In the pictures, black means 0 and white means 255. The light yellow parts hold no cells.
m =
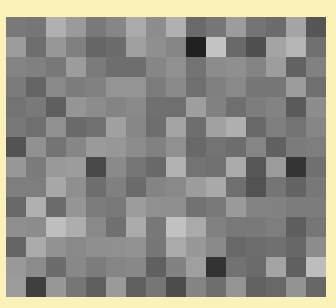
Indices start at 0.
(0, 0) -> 121
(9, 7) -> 144
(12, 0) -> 153
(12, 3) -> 136
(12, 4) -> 124
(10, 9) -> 170
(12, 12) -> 107
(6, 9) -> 105
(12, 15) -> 189
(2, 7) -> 134
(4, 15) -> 141
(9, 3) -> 149
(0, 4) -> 121
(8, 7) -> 132
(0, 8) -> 176
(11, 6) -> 146
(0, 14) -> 164
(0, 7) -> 141
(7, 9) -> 115
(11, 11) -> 104
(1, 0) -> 156
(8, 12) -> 82
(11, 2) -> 146
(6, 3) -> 134
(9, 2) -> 107
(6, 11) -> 109
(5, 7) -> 110
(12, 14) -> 96
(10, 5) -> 112
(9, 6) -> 156
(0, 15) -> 86
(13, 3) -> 118
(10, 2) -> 190
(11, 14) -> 103
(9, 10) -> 121
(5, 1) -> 111
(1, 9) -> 33
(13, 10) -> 110
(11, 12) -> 109

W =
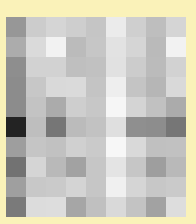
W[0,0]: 151
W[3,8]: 217
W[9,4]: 192
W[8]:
[159, 200, 202, 212, 198, 240, 213, 199, 202]
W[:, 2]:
[213, 242, 210, 217, 171, 118, 193, 185, 202, 221]
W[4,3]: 206
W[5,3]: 187
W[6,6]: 217
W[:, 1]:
[204, 218, 210, 199, 195, 190, 197, 213, 200, 220]
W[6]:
[158, 197, 193, 208, 202, 247, 217, 192, 193]
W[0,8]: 213
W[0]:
[151, 204, 213, 206, 197, 235, 207, 190, 213]
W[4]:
[140, 195, 171, 206, 199, 246, 212, 193, 171]
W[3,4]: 196
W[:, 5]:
[235, 226, 225, 238, 246, 223, 247, 228, 240, 217]
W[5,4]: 194
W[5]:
[35, 190, 118, 187, 194, 223, 143, 141, 118]
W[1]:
[172, 218, 242, 187, 198, 226, 213, 186, 242]
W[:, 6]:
[207, 213, 204, 196, 212, 143, 217, 198, 213, 195]
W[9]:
[122, 220, 221, 166, 192, 217, 195, 162, 221]
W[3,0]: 140

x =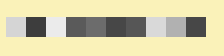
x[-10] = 213
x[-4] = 86
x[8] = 177

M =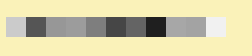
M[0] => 203
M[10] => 241
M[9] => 163
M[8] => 167

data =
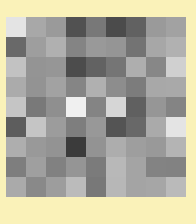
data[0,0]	228
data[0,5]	75
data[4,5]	214
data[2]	[194, 148, 150, 76, 98, 117, 174, 135, 208]
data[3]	[171, 147, 162, 133, 176, 141, 124, 168, 169]
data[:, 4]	[120, 153, 98, 176, 132, 152, 147, 123, 120]
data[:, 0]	[228, 105, 194, 171, 197, 93, 174, 126, 170]
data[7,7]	131
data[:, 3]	[81, 132, 76, 133, 240, 126, 59, 149, 187]
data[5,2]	156
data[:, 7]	[154, 167, 135, 168, 150, 170, 153, 131, 166]
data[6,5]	173
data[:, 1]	[168, 158, 148, 147, 121, 197, 153, 159, 137]
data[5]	[93, 197, 156, 126, 152, 84, 104, 170, 228]
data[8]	[170, 137, 157, 187, 120, 183, 164, 166, 186]
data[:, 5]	[75, 149, 117, 141, 214, 84, 173, 184, 183]

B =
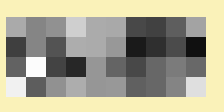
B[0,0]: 170
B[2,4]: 150
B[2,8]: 123
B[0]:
[170, 133, 145, 207, 171, 169, 72, 65, 94, 163]
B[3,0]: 241
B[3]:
[241, 93, 145, 173, 150, 152, 96, 103, 132, 223]
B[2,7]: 103
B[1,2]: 83
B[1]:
[63, 133, 83, 173, 171, 152, 26, 47, 75, 16]
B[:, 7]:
[65, 47, 103, 103]

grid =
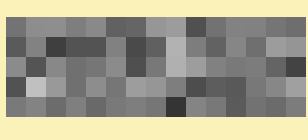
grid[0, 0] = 115
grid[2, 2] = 136
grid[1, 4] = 83
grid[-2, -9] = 157
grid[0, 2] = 142
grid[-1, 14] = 124
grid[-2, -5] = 93
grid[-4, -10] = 129
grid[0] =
[115, 141, 142, 126, 137, 97, 101, 150, 156, 80, 114, 130, 129, 117, 110]
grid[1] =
[90, 130, 63, 83, 83, 129, 74, 96, 178, 125, 98, 134, 111, 156, 149]
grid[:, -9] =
[101, 74, 79, 157, 126]
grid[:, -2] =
[117, 156, 100, 135, 107]
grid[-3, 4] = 118
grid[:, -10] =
[97, 129, 139, 118, 121]
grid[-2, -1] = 160
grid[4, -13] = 108
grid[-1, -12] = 127
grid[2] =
[139, 84, 136, 112, 118, 139, 79, 120, 176, 157, 129, 121, 124, 100, 67]

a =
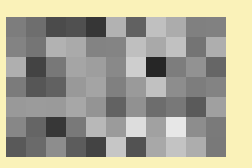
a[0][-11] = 125
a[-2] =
[135, 101, 55, 121, 184, 155, 221, 161, 231, 141, 122]
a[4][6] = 145
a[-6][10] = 174
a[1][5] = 132
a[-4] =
[123, 86, 97, 153, 164, 128, 154, 193, 141, 125, 131]
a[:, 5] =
[178, 132, 137, 128, 98, 155, 198]
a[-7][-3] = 172
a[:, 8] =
[172, 193, 125, 141, 120, 231, 195]
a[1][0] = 131
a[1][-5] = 191
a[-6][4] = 131
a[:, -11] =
[125, 131, 175, 123, 153, 135, 89]
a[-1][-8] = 92
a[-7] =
[125, 110, 75, 80, 54, 178, 97, 192, 172, 128, 129]
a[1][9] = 116
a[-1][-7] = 67

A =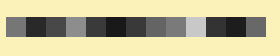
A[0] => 118
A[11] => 29
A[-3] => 51
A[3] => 141

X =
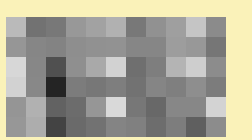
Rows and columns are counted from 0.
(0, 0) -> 186
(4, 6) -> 119
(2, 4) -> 169
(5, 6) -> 128
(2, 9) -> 206
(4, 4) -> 150
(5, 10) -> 140
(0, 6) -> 120
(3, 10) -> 124
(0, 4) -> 162
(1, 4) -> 145
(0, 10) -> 139
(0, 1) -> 114
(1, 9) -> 152
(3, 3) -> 124
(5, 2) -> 67
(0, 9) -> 197
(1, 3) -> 142
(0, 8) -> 159
